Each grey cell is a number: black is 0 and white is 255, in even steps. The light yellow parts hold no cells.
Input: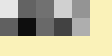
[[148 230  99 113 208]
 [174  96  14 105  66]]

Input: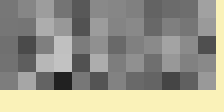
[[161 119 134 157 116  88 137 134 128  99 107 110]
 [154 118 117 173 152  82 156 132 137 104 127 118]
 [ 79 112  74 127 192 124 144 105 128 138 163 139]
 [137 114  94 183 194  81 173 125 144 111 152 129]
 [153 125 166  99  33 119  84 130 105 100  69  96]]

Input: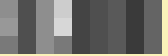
[[100 142  79 142 205  68  79  89  58]
 [100 152  79 142 215  68  79  89  58]
 [100 121  79 142 121  68  79  89  58]]

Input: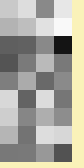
[[231 201 221 137]
 [249 179 190 225]
 [ 20  95  97 137]
 [121  84 122 186]
 [138 126 171 105]
 [118 216  99 220]
 [141 206 134 174]
 [215 181 115 221]
 [ 82 120 121 152]]

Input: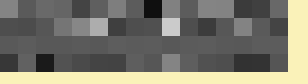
[[104 132  90 105 101  68  95 126  92  15 129  92 132 131  59  64]
 [ 68  78  76  86 117 135 173  63  78  80 203  78  60  87 131  90]
 [ 92  89  92  88  88  90  88  93  91  92  88  91  92  89  88  92]
 [ 85  55  97  26  82  74  68  67  94  86 132  94  81  78  50  51]]

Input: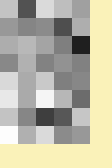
[[160 195  82 218 190]
 [174 152 133 139  78]
 [ 31 173 184 164 127]
 [129 136 177 130 146]
 [135 217 171 201 127]
 [108 232 170 245 183]
 [198 195 134  62  87]
 [152 253 176 218 139]]
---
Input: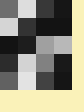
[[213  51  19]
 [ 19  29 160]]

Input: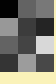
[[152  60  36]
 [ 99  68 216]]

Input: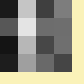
[[ 87 228 109]
 [ 20 183  71]]

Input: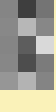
[[136 183 135]
 [133  93 217]]

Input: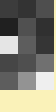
[[ 32  80  48]
 [229  93  53]]

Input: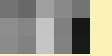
[[141 134 196]
 [139 130 197]]

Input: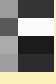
[[ 89 251 251]
 [171  27  27]]

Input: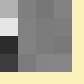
[[230 129 124]
 [ 44 130 124]]
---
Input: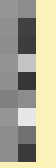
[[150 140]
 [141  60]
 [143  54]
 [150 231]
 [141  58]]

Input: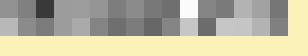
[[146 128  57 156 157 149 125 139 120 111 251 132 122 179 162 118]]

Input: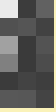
[[234  60  97]
 [161  58  83]
 [ 59  67  62]]

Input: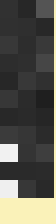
[[ 49  39  84]
 [ 56  45  57]
 [ 39  56  48]
 [ 40  42  38]
 [241  52  62]
 [239  55  41]]

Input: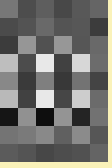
[[119  77  94  72  88 101]
 [ 60 150  81 151  86 105]
 [136  58 127  56 115  68]
 [ 21 145  14 148  36 114]
 [ 91  84  71  77  81 100]]

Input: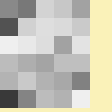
[[137 120 211 199 162]
 [239 232 221 162 227]
 [179 201 178 168 129]]
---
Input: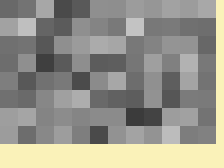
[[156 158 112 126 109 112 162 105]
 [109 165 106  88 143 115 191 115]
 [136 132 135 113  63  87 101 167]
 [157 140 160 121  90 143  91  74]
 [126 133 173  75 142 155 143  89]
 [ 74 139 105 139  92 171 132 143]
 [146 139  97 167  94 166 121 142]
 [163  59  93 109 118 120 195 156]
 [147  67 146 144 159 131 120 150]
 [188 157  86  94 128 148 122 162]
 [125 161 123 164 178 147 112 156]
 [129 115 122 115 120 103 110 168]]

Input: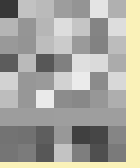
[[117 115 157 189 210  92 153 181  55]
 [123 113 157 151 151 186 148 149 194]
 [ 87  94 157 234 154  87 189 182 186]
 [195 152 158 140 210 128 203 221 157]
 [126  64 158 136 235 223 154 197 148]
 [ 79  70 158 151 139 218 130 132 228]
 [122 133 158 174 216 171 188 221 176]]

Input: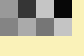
[[132 153]
 [170  53]
 [118 197]
 [196   7]]

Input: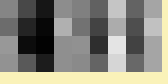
[[146 152 108 133]
 [ 89  12  36  72]
 [ 28   2   7  22]
 [143 143 176 141]
 [138 145 114 128]
 [100  46  67  97]
 [214 228 172 197]
 [104  66  78  99]
 [165 165 193 165]]

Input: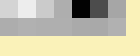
[[173 212]
 [177 237]
 [175 203]
 [175 174]
 [170   2]
 [169  76]
 [177 166]]

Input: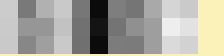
[[201 202 204]
 [135 150 121]
 [159 150 177]
 [201 194 201]
 [112 113 119]
 [ 11  20  11]
 [124 116 126]
 [123 144 117]
 [158 158 169]
 [218 238 213]
 [210 226 202]]

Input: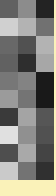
[[202  78 224  58 155 119  97 104 208  97]
 [115 169 144 164 116 131  46  81 179 140]
 [ 48  68  81  86  25  26 167 179 113  35]]
